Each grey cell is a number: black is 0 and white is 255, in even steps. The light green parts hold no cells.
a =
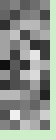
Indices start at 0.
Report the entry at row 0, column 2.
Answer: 89
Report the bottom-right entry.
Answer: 100
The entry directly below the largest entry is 109
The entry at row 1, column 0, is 100
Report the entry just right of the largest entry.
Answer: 130
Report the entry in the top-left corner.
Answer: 109
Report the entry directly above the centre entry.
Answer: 184
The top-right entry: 140
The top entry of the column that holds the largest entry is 130
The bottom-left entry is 130
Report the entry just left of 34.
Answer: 121
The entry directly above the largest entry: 109
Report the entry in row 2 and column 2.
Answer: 184
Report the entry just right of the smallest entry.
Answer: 89
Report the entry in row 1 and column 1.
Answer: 68
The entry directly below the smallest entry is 151

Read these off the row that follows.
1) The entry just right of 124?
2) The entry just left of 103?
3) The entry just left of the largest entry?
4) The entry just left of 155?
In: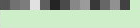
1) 225
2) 56
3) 124
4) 135

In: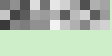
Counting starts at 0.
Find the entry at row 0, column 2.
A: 80
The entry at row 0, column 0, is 114
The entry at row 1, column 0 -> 198
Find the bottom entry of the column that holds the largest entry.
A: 242
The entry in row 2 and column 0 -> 57
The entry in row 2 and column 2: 125
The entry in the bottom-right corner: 209
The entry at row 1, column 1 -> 68
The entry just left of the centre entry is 155
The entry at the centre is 176

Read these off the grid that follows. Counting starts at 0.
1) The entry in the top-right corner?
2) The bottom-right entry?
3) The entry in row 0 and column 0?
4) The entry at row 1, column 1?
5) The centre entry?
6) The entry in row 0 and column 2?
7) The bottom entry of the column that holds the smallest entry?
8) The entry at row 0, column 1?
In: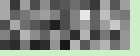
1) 158
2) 149
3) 168
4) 98
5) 76
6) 158
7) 23
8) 56

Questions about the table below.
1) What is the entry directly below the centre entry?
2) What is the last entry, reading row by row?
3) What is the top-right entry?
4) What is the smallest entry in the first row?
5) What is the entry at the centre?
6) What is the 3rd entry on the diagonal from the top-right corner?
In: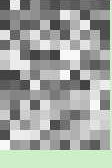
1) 132
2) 164
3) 90
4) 66
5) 194
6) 235

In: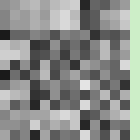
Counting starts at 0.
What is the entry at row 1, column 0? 132
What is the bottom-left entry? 164
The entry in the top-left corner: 144
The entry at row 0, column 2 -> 175
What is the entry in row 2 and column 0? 132
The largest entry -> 228
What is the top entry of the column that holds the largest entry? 38
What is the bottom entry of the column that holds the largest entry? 217
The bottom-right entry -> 72
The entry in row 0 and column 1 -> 155
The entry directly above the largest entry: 110
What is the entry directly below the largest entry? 72
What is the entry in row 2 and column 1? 155
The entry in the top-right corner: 155
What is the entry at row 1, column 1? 164
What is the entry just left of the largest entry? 120
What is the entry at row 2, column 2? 155

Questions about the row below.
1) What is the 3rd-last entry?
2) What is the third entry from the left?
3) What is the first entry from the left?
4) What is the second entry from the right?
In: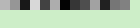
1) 33
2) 24
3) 183
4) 118

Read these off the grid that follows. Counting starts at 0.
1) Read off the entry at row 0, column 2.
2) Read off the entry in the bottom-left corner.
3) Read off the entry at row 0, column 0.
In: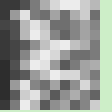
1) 80
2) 57
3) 57

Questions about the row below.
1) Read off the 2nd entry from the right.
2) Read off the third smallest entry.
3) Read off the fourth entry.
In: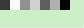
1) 176
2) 95
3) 209

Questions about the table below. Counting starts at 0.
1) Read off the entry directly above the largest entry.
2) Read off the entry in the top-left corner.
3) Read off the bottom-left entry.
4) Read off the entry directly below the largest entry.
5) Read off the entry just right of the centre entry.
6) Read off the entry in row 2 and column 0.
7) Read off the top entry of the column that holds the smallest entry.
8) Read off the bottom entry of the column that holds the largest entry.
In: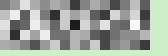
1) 213
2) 122
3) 171
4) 141
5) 213
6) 225
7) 59
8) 113
